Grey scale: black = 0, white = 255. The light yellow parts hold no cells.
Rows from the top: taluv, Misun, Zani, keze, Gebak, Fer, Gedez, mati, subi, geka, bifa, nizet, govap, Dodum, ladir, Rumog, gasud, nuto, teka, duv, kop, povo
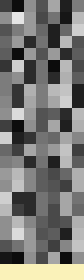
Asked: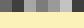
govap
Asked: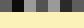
Gebak
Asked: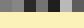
Dodum
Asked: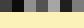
taluv
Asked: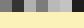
mati
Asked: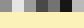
Misun

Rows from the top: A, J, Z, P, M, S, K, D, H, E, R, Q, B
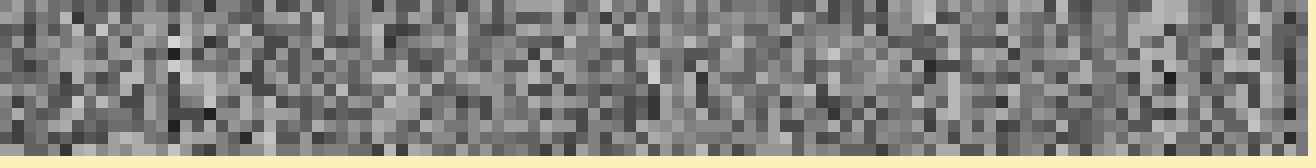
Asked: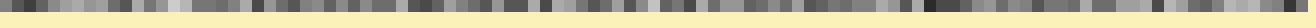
S
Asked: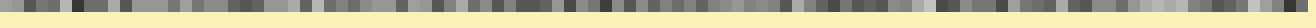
J

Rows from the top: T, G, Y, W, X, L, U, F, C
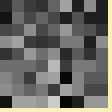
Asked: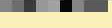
U
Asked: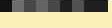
G
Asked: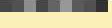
Y

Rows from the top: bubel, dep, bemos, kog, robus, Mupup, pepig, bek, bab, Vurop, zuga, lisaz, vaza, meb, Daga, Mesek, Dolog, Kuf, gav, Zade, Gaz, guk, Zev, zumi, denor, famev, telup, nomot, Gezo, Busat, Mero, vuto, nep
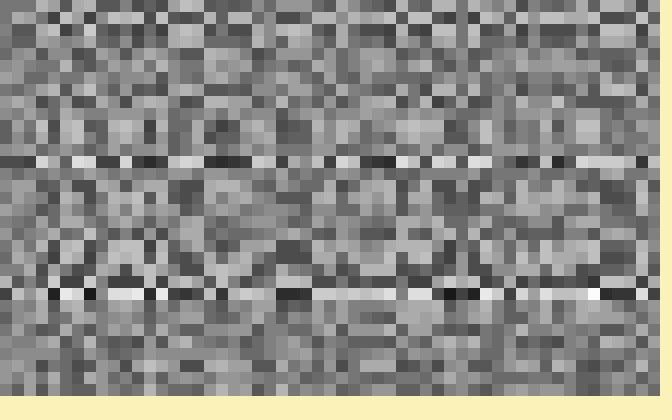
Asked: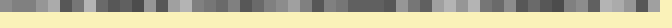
Gezo
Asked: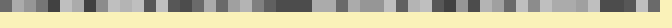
guk
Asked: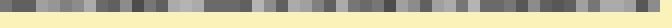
kog

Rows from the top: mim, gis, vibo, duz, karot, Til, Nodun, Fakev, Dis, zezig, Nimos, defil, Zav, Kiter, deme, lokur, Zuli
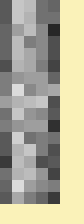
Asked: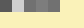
defil
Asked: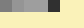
Nimos
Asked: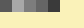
Zuli
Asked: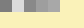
Fakev

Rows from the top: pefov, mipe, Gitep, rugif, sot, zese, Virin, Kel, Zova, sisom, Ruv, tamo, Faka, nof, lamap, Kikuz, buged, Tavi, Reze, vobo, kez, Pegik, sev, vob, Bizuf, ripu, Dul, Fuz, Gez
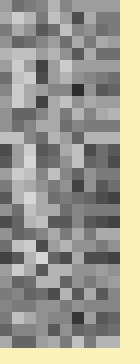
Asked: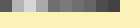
buged
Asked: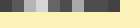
Pegik

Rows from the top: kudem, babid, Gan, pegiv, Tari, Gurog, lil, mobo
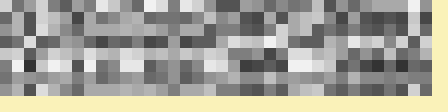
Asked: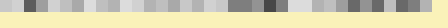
Tari
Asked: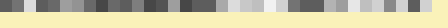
pegiv

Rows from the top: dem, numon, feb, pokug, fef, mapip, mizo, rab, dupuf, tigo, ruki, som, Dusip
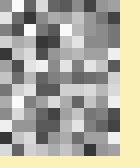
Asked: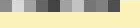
tigo
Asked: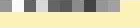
dem
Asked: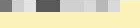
rab
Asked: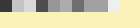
som

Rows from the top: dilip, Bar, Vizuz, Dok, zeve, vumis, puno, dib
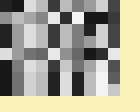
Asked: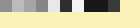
Bar
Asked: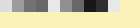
zeve
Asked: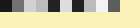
puno
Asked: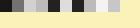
dib

